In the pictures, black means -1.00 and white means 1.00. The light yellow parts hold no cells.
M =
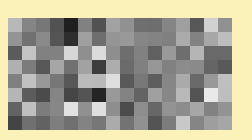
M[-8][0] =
0.44
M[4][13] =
-0.18
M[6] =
[-0.22, 0.50, -0.03, 0.06, 0.77, 0.13, 0.75, 0.11, -0.40, 0.11, -0.19, 0.15, 0.10, 0.30, 0.02, 0.15]
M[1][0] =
0.16
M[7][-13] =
-0.01
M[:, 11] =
[0.04, 0.00, 0.20, 0.01, 0.05, 0.06, 0.15, -0.03]
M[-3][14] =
0.83
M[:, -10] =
[-0.36, -0.14, 0.72, -0.53, 0.45, -0.72, 0.75, -0.07]
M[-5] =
[0.38, -0.03, -0.32, 0.30, -0.11, 0.27, -0.53, 0.36, -0.16, 0.00, 0.18, 0.01, 0.10, 0.08, -0.21, -0.30]
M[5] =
[0.42, -0.28, -0.41, 0.04, -0.45, -0.34, -0.72, 0.20, 0.03, -0.22, 0.25, 0.06, 0.45, -0.34, 0.83, 0.49]
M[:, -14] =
[-0.07, 0.08, 0.01, -0.32, 0.19, -0.41, -0.03, -0.23]
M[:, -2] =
[0.64, 0.31, -0.18, -0.21, 0.19, 0.83, 0.02, 0.24]
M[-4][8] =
-0.30
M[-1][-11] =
0.03
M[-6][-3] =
0.42
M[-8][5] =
0.01
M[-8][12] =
0.25
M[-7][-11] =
0.25
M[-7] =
[0.16, -0.11, 0.08, -0.33, -0.64, 0.25, -0.14, 0.17, 0.20, 0.05, 0.03, 0.00, 0.34, 0.02, 0.31, 0.48]
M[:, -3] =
[-0.32, 0.02, 0.42, 0.08, -0.18, -0.34, 0.30, 0.04]
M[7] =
[-0.47, -0.12, -0.23, -0.01, -0.12, 0.03, -0.07, 0.34, -0.10, 0.14, -0.34, -0.03, 0.57, 0.04, 0.24, 0.30]

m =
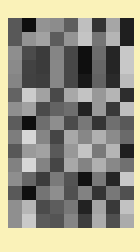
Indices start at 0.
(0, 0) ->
-0.31
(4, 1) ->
-0.49
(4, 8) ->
0.47
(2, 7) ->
-0.71
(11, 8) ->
0.57
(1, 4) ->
0.16
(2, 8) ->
0.57
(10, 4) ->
0.32
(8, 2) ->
0.04
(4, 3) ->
0.06
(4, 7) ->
-0.67
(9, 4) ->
0.19
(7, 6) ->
-0.59
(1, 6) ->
-0.08
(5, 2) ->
0.27
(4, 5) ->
-0.81
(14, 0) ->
0.12
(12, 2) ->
-0.09
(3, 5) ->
-0.88
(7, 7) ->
-0.13
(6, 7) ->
-0.56
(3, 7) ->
-0.71
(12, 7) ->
-0.06
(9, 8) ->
-0.76
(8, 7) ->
0.09
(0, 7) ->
0.30
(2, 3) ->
0.04
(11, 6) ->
-0.05
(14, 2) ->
-0.29
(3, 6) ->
-0.20
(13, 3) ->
-0.27
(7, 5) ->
-0.06
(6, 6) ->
0.20

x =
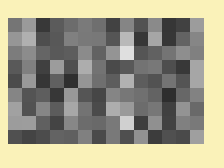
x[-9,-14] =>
-0.08
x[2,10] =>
-0.24
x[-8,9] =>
-0.57
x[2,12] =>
0.11
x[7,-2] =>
0.00
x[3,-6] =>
-0.31
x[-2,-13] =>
0.23
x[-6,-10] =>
-0.38
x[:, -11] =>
[-0.29, -0.31, -0.30, 0.22, -0.25, -0.57, -0.28, -0.47, -0.22]
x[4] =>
[-0.41, 0.20, -0.58, -0.25, -0.63, 0.17, -0.13, -0.27, 0.39, -0.27, -0.36, -0.09, -0.34, 0.30]
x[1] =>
[0.18, 0.38, -0.39, -0.31, 0.00, -0.05, -0.06, -0.33, 0.45, -0.57, 0.30, -0.57, -0.22, 0.05]
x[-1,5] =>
0.00
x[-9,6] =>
-0.13
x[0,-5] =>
-0.36
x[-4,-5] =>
-0.12
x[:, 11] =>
[-0.58, -0.57, -0.09, -0.39, -0.09, -0.64, -0.50, -0.48, -0.37]
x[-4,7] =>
0.04
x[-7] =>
[-0.03, 0.10, -0.21, -0.30, -0.27, 0.09, -0.23, 0.16, 0.75, -0.33, -0.24, -0.09, 0.11, 0.00]
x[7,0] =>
0.22
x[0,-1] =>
0.22
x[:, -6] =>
[0.04, 0.45, 0.75, -0.31, 0.39, -0.07, 0.21, 0.63, -0.38]
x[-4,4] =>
0.19
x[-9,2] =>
-0.56
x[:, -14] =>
[-0.08, 0.18, -0.03, -0.30, -0.41, 0.04, 0.26, 0.22, -0.37]
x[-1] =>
[-0.37, -0.47, -0.40, -0.22, -0.25, 0.00, -0.42, -0.05, -0.38, 0.14, -0.53, -0.37, -0.42, 0.25]
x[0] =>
[-0.08, 0.21, -0.56, -0.29, -0.15, -0.04, -0.13, -0.48, 0.04, -0.36, 0.08, -0.58, -0.49, 0.22]
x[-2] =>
[0.22, 0.23, -0.25, -0.47, 0.06, -0.15, -0.18, -0.05, 0.63, -0.51, 0.13, -0.48, 0.00, -0.05]
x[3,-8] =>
-0.10
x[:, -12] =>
[-0.56, -0.39, -0.21, -0.50, -0.58, -0.26, 0.05, -0.25, -0.40]
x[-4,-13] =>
-0.34

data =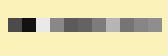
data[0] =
-0.41
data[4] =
-0.29
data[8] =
-0.08
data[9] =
0.05

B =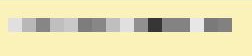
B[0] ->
0.76
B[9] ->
0.13
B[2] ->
0.05
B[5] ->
-0.02
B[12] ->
0.03
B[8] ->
0.76

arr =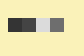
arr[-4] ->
-0.59
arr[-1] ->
-0.14

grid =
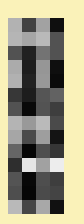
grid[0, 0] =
0.40
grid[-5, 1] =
-0.95
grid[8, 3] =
-0.84
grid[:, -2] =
[0.27, 0.45, -0.10, 0.18, 0.19, -0.33, -0.35, 0.46, 0.24, -0.39, 0.26, -0.39, -0.41, 0.32]
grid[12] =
[-0.39, -0.95, -0.41, -0.47]
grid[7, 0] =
0.41
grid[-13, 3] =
-0.36
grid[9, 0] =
-0.21
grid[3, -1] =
-0.88
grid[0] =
[0.40, -0.48, 0.27, -0.88]
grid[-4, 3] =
0.86
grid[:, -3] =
[-0.48, 0.30, -0.74, -0.77, -0.73, -0.77, -0.93, 0.20, -0.41, -0.95, 0.80, -0.94, -0.95, -0.45]

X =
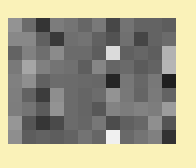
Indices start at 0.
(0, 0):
0.15
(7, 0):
0.18
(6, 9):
0.02
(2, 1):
0.01
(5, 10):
-0.04
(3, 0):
-0.05
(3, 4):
-0.12
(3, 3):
-0.09
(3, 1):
0.30
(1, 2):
-0.25
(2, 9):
-0.20
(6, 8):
-0.03
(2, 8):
-0.25
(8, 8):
-0.18
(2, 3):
0.09
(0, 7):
-0.44
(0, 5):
-0.20
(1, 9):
-0.46
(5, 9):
-0.21
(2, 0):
-0.22
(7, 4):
-0.16
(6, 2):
-0.29
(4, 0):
0.00
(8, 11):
-0.61
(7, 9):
-0.19
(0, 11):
-0.27
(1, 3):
-0.55
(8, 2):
-0.23
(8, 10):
0.00
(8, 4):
-0.22
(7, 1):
-0.33
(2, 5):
-0.16
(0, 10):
-0.22

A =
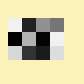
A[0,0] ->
0.89
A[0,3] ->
-0.08
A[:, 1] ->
[-0.73, 0.40, -0.60]
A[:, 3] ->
[-0.08, 0.89, 0.73]

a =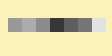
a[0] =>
0.20
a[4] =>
-0.26
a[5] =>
-0.08
